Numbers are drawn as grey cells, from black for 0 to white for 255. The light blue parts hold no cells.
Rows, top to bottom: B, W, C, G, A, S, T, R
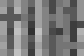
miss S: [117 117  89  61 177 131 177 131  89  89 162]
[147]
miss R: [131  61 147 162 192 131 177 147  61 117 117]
[89]
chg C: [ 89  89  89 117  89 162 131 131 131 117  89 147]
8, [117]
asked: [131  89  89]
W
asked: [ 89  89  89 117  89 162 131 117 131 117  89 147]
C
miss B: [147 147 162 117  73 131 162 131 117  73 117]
[105]

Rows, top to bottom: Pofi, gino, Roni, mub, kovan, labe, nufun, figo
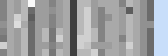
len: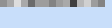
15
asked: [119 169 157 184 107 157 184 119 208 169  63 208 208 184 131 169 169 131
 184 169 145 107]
labe
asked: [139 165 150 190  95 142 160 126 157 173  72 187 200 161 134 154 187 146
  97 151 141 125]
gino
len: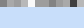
12
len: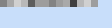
14
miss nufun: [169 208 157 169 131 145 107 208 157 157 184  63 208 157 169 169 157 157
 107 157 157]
[196]

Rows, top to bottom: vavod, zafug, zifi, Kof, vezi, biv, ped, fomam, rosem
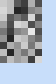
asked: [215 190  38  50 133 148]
zafug
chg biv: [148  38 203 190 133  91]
6, [105]
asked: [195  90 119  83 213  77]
zifi
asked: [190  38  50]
zafug
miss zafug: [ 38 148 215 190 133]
[50]
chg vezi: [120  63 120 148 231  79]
3, [133]

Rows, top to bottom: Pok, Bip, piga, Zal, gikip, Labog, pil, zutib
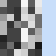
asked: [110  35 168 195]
pil
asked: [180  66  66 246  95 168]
gikip
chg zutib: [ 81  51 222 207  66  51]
2, [66]
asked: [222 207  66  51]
zutib

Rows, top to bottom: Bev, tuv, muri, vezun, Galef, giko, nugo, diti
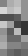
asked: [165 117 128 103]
nugo
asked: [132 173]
Bev
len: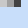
3
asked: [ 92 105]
diti
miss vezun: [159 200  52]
[66]
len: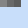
3

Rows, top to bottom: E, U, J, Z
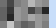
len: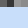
4
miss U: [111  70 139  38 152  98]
[54]
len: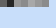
7

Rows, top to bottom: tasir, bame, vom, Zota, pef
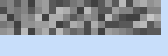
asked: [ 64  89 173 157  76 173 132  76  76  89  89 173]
Zota
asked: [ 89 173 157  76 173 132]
Zota
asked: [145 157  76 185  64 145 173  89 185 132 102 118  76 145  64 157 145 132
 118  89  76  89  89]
pef
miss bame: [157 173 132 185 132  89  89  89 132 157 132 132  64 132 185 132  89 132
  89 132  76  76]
[118]
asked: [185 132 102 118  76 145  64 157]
pef
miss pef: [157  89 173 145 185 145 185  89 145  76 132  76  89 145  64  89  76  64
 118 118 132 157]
[102]
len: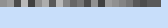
23

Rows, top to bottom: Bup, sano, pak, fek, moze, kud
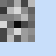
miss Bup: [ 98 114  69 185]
[170]
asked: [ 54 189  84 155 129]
kud
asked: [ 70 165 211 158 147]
moze
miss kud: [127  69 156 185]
[84]

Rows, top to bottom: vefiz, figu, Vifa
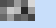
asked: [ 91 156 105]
vefiz
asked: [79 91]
vefiz
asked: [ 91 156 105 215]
vefiz

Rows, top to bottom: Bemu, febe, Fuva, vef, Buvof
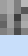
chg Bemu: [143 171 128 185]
1, [159]
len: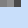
3
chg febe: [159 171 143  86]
3, [128]
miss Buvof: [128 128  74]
[143]

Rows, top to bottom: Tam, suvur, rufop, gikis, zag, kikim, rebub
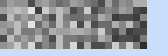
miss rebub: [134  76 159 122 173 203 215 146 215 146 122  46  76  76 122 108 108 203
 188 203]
[92]
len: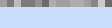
16
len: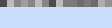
16
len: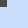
1

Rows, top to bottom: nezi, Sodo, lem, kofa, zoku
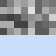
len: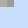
2
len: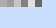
6
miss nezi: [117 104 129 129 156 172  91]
[184]

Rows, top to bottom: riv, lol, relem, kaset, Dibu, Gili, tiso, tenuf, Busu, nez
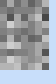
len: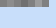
7
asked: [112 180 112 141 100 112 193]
Gili
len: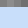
4
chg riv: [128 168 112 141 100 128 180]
1, [112]

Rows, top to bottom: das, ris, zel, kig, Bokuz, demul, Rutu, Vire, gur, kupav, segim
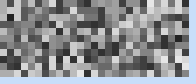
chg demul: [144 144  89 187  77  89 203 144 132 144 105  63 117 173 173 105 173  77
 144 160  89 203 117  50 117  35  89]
3, [77]
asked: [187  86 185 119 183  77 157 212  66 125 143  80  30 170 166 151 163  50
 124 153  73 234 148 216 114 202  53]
das
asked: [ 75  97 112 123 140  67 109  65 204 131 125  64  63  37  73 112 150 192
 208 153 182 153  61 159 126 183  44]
kig

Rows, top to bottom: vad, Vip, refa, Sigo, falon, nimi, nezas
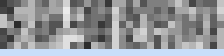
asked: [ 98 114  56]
Sigo
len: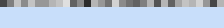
32
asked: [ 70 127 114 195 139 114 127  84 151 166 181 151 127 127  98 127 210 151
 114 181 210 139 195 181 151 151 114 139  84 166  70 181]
falon
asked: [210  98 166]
Sigo
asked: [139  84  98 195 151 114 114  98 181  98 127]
Sigo
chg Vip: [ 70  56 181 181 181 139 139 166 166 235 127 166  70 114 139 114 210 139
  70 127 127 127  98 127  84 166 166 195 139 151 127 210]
19, [84]

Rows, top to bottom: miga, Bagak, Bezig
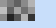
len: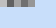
5
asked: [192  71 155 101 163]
Bagak
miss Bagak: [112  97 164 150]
[191]

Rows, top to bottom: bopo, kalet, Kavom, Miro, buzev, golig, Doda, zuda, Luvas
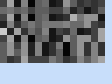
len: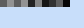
10
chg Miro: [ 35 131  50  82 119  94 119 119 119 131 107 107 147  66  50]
4, [94]
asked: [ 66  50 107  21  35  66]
buzev
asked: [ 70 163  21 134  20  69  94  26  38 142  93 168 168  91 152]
golig
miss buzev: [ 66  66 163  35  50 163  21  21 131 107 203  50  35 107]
[82]
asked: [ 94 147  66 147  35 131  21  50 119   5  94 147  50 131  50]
Doda
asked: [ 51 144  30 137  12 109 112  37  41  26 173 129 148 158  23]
Kavom

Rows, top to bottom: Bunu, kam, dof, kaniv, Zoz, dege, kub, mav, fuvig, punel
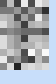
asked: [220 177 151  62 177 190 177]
kaniv
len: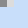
2
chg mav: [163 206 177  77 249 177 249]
1, [177]
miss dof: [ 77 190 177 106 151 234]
[163]
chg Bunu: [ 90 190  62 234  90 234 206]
5, [77]
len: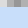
4
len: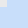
1

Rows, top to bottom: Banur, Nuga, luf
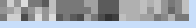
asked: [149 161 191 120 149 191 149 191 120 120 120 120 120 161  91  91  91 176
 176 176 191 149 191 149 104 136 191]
Nuga
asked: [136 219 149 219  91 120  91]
luf
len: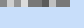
10
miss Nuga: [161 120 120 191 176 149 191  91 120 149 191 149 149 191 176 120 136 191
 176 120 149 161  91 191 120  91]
[104]

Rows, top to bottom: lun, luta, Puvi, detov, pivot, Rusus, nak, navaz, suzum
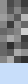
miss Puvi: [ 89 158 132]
[182]
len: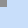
1
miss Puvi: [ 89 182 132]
[158]
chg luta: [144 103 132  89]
2, [89]

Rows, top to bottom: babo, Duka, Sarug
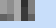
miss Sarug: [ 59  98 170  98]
[112]
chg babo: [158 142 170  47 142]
5, [127]
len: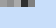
5
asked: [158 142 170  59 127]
Duka
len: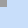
1

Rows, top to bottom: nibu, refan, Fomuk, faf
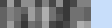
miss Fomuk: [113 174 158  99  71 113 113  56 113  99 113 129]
[83]
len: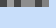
7

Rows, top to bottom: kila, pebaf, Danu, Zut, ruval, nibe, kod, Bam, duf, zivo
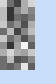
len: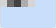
5
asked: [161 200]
Bam
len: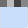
4
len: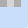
3
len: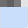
4

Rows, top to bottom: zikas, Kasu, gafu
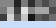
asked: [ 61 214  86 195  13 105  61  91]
gafu
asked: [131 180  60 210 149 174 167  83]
Kasu
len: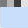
4
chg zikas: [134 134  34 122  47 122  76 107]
6, [107]

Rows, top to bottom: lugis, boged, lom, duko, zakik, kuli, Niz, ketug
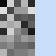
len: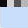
4
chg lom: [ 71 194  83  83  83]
4, [96]
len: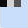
3

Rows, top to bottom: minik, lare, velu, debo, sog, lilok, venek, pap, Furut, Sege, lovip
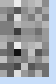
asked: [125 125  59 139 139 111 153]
sog
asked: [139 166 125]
lare

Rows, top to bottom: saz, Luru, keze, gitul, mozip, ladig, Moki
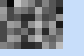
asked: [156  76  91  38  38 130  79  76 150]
keze
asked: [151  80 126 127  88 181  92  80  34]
Luru
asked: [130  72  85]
keze
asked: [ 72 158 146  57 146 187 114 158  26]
gitul
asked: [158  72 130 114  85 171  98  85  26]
Luru

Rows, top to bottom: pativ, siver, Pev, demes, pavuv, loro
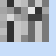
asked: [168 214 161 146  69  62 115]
Pev
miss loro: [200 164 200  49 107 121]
[134]

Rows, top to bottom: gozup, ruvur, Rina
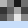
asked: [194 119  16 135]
gozup
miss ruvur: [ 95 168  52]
[66]

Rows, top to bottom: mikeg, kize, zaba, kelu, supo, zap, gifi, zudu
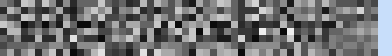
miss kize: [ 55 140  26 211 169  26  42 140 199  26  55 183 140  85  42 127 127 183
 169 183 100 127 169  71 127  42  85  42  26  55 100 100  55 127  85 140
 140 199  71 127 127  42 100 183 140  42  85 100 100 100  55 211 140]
[155]
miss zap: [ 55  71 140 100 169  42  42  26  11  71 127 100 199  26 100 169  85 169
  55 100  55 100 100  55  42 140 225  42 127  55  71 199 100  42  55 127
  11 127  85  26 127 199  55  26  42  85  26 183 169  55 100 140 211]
[114]
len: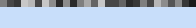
28

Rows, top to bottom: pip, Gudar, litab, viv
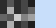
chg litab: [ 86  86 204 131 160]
1, [101]
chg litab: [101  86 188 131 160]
3, [204]
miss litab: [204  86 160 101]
[131]

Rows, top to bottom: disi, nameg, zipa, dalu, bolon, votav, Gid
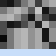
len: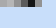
6
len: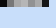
7

